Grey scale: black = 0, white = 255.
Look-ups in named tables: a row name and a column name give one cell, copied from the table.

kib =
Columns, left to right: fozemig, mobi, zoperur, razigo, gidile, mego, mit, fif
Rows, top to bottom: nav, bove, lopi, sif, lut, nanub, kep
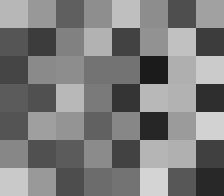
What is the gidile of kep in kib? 115
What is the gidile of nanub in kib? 66
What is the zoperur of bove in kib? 129
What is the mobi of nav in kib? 152
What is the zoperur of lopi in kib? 141
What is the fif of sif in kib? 46
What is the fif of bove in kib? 60
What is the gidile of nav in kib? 191
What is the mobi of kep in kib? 153
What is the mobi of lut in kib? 159
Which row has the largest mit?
bove

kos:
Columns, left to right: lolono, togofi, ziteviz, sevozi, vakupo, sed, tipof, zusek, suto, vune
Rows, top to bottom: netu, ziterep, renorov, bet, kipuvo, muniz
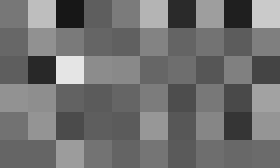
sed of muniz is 117
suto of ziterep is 92
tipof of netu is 42
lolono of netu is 119
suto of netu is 31
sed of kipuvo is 151
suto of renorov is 128
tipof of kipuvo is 87
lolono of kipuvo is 114
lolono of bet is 146
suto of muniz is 104
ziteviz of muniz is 156

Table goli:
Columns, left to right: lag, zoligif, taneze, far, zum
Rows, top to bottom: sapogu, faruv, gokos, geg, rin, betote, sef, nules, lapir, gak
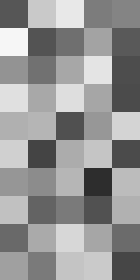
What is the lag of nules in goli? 193
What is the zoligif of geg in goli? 168
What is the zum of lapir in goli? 107
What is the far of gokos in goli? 228
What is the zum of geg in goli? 75
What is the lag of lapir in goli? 105
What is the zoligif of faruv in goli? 83
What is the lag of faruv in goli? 246
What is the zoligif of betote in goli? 68
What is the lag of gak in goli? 160
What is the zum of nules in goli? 177
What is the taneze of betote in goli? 172
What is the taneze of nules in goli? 122

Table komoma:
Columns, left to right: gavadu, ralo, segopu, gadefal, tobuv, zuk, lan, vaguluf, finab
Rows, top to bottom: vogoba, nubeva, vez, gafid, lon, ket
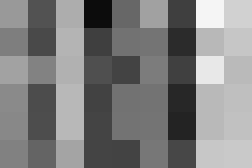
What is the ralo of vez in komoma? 130
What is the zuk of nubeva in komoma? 116
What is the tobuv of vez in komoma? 67
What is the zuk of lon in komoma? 116
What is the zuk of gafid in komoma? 115
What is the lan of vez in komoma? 64
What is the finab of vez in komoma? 186
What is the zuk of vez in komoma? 124
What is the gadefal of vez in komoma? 79
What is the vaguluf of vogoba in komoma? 245
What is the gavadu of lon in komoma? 136

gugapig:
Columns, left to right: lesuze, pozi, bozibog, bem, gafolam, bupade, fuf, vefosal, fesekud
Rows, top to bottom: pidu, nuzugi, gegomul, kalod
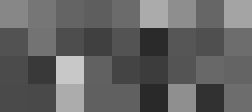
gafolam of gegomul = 68
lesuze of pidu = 135
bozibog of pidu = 100
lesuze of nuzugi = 82
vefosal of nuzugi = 79
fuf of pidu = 142
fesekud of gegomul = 100
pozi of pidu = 118
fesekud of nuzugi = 109
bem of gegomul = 97
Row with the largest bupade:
pidu

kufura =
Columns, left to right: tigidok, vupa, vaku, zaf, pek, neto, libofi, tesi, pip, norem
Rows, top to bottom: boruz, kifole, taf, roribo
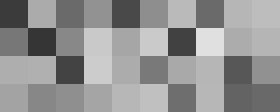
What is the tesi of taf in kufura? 182
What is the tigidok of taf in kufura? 174
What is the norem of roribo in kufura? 105
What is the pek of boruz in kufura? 73
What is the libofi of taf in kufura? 169
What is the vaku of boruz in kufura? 106
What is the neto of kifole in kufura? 202
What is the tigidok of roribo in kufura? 163
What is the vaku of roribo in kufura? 143
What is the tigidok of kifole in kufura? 119
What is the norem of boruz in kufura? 189
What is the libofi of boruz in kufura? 186
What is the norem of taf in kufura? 145
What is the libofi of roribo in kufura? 110
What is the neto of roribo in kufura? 192
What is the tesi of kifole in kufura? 224

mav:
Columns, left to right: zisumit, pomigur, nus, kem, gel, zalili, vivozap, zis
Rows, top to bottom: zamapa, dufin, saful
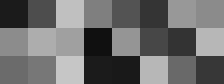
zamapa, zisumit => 27
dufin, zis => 183
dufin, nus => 160
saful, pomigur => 119
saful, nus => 198
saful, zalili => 183
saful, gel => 25
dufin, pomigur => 173
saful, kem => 27
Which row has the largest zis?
dufin

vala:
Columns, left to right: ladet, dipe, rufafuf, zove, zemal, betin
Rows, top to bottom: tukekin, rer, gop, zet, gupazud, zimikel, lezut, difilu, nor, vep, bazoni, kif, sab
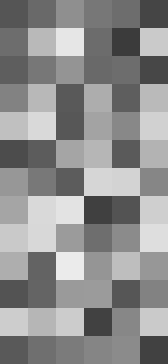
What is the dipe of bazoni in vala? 100
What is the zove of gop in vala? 105
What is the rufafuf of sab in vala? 123
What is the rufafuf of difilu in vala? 227
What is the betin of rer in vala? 202
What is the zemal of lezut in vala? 211
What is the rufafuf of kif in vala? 204
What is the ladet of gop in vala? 94
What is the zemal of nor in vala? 139
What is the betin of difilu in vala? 207
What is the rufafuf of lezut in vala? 92
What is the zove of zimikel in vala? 182

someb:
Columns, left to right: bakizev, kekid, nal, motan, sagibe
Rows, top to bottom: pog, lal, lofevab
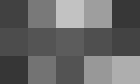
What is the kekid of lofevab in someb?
115
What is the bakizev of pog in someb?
65
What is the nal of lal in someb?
92
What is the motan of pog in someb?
158
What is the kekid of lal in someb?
84
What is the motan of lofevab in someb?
152
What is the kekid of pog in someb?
121
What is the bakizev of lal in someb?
76
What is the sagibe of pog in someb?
55
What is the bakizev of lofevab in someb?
54
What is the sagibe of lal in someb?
67
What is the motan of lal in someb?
79
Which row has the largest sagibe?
lofevab

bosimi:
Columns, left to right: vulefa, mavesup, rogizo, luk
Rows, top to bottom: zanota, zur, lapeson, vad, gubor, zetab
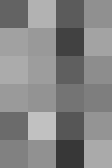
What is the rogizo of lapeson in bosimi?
95
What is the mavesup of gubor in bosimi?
193
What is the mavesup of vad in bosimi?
147
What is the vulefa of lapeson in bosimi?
171
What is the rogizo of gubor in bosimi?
86
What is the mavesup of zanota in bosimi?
178
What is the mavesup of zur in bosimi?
153

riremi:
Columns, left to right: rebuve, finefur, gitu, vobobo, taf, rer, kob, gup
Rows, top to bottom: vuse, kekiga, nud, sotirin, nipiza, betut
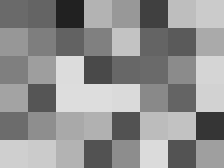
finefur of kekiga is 126
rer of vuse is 64
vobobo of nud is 73
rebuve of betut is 207
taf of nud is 103
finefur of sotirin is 85
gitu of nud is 220

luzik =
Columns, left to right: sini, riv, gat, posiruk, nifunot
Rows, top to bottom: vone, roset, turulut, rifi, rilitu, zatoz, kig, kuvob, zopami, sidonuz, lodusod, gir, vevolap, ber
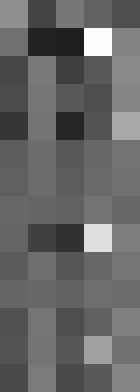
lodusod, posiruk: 110
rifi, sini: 75
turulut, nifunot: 139
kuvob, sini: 103
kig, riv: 108
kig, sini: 95
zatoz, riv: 109
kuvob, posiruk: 115

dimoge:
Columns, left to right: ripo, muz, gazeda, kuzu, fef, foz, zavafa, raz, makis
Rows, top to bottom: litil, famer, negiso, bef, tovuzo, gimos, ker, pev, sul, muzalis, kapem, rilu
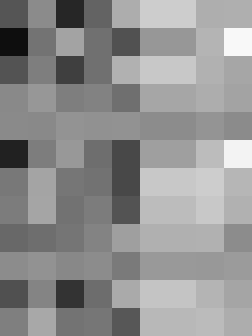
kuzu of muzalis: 140
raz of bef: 173
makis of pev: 177
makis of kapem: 165
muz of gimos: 125
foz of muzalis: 153
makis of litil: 175
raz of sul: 177
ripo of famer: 14
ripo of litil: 85
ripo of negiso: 83
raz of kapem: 180
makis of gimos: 243
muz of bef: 151
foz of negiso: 200

